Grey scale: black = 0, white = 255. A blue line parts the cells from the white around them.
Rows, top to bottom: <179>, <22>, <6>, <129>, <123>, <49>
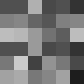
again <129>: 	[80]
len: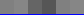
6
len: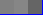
3
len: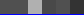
6
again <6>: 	[189]
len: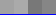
4

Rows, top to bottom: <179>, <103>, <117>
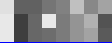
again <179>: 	[97]
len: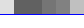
6
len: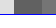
4
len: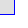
1
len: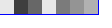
7
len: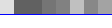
8
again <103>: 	[232]

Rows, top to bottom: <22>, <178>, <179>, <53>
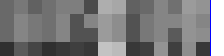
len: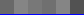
6
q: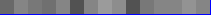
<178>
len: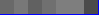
7
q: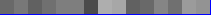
<22>
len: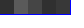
5

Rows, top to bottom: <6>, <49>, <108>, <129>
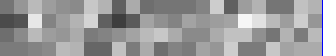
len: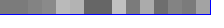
15
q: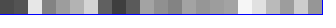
<49>
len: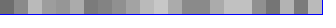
23
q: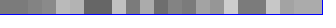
<129>

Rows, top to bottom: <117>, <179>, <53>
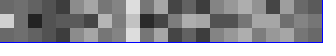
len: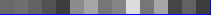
15
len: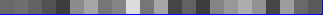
23
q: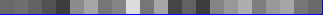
<53>

